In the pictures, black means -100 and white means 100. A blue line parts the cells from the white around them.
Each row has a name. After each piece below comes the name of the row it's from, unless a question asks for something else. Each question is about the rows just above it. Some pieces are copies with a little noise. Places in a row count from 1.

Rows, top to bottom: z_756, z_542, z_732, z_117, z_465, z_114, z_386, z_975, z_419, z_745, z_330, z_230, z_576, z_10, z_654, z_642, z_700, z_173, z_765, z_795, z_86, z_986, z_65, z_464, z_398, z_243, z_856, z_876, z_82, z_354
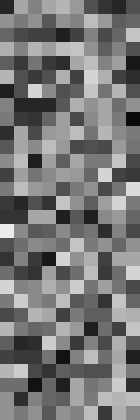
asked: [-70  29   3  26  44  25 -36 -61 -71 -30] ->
z_756
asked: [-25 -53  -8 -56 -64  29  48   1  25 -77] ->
z_465
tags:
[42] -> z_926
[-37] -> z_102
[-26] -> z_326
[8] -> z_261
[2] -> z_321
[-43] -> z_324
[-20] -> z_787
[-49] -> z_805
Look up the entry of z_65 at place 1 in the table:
z_324

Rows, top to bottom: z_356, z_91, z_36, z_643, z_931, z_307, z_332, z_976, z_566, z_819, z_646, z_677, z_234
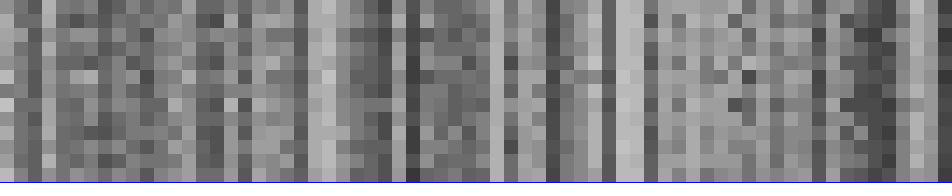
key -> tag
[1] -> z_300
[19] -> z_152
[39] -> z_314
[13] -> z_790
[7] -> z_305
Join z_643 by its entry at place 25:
z_790
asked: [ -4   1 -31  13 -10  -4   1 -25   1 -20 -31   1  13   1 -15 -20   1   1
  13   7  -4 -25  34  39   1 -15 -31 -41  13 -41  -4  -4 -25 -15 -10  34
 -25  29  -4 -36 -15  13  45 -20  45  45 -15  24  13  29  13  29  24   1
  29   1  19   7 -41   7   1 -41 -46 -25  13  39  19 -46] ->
z_332
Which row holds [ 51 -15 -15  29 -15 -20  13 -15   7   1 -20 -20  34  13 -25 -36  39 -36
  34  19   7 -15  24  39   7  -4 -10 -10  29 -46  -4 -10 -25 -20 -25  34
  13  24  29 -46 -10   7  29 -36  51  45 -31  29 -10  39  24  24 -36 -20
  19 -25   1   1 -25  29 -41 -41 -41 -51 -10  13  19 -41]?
z_976
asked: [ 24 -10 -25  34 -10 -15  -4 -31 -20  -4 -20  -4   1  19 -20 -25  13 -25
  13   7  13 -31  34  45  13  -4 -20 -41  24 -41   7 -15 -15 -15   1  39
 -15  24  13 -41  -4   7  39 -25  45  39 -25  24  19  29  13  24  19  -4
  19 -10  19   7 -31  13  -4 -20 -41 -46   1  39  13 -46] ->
z_643
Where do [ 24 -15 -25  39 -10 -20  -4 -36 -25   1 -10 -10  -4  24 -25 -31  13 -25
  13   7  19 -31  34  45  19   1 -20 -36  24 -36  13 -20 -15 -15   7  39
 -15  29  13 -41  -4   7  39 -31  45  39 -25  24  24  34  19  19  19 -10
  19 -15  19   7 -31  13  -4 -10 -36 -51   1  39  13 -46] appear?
z_677
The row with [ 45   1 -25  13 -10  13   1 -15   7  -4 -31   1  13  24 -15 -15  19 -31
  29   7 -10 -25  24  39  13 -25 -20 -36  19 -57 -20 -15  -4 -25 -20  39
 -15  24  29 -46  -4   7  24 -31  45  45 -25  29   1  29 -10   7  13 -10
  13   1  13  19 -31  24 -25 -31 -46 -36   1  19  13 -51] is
z_234

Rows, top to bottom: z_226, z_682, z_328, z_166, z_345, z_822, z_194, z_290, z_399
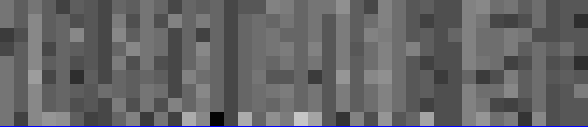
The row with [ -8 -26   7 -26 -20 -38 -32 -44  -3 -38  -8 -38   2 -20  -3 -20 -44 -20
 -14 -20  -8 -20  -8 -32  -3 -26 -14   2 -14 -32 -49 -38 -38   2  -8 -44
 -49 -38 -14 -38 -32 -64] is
z_682
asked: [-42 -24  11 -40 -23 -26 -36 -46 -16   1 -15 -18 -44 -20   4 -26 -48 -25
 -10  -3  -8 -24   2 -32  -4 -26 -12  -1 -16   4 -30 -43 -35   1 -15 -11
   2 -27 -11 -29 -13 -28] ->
z_166

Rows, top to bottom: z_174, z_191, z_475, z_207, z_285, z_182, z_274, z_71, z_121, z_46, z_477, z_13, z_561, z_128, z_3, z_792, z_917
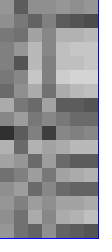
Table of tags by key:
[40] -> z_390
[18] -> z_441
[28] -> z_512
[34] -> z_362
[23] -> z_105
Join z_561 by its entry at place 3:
z_105
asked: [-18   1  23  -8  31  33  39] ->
z_561
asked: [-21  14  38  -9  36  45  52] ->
z_274

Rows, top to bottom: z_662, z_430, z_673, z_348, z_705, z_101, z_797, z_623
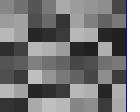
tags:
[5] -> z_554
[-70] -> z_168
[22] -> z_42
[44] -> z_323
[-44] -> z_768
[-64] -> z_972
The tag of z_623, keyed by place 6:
z_554
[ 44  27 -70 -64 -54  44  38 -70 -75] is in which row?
z_673

